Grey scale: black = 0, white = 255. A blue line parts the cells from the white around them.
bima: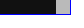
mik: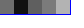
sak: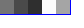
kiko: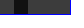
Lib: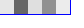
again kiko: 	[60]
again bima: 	[17]

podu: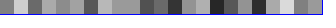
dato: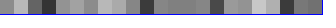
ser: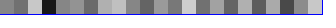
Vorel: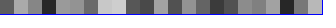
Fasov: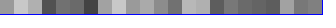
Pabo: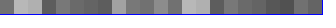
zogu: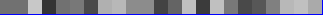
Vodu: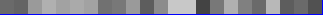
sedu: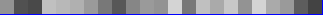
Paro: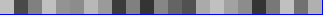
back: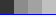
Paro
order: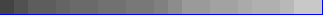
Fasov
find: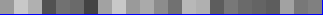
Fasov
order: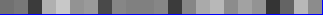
dato
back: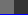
zogu
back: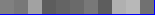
Fasov

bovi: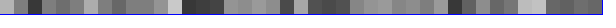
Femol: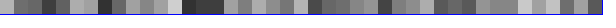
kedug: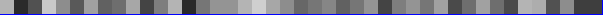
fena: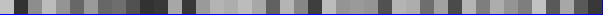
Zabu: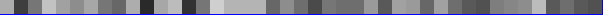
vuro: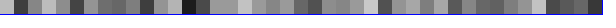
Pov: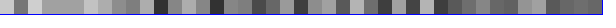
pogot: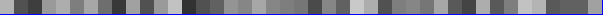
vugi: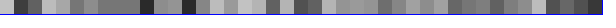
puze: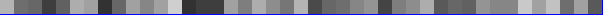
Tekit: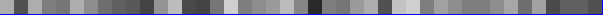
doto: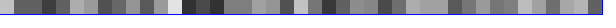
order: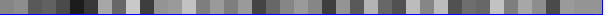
vuro
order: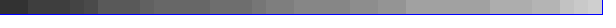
Femol

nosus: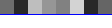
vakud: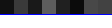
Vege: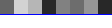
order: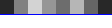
Vege
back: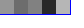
Vege

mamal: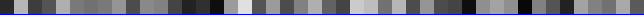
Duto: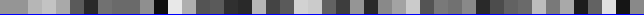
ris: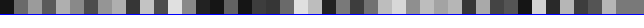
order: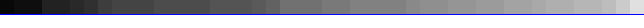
mamal
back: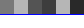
ris
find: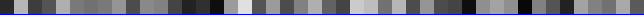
mamal

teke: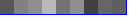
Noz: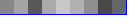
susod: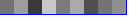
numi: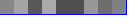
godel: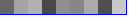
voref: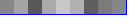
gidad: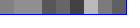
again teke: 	[143]
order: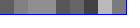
gidad
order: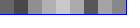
Noz
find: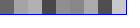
godel

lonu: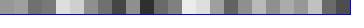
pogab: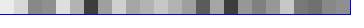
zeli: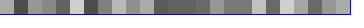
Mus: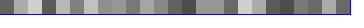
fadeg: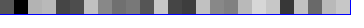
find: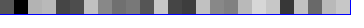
fadeg
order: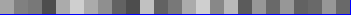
zeli
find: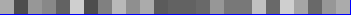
zeli
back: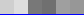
lonu
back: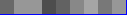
Mus

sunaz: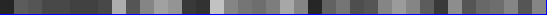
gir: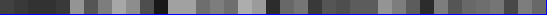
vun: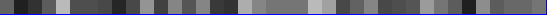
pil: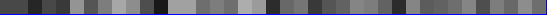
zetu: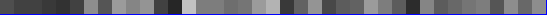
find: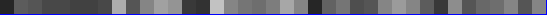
sunaz
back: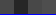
vun
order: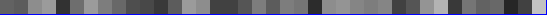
zetu
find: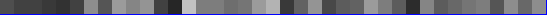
zetu

